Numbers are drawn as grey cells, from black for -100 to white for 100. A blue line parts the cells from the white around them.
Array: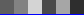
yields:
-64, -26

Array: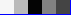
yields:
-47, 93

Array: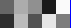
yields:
96, -64

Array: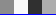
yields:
36, 10

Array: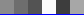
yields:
31, 9

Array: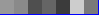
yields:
-4, 19

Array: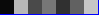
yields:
55, -93
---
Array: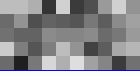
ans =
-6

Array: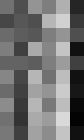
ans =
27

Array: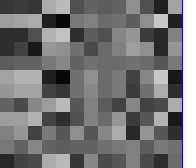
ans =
-42

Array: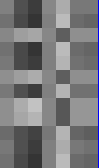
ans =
-59

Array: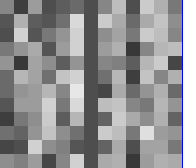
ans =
22

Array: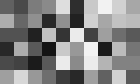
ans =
19

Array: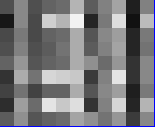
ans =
-33
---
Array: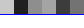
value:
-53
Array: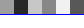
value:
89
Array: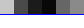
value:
-20
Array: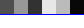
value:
47
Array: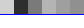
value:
25
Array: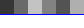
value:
-35
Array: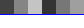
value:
-7
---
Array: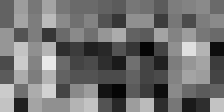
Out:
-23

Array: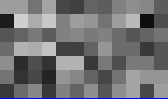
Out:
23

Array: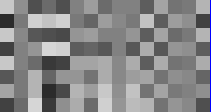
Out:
57

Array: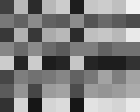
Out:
-50

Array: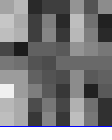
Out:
28

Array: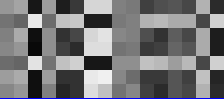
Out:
18

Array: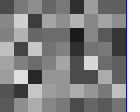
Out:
-41

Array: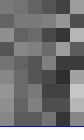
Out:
-5
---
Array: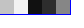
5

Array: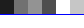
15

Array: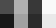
38

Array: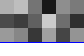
38

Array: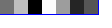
23

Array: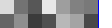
44

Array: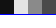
-42

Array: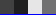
-49
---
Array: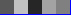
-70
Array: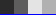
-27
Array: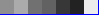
-57
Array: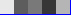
-5
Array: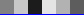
79
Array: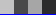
-43
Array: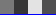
-58
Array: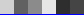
80
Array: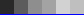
28
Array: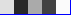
33
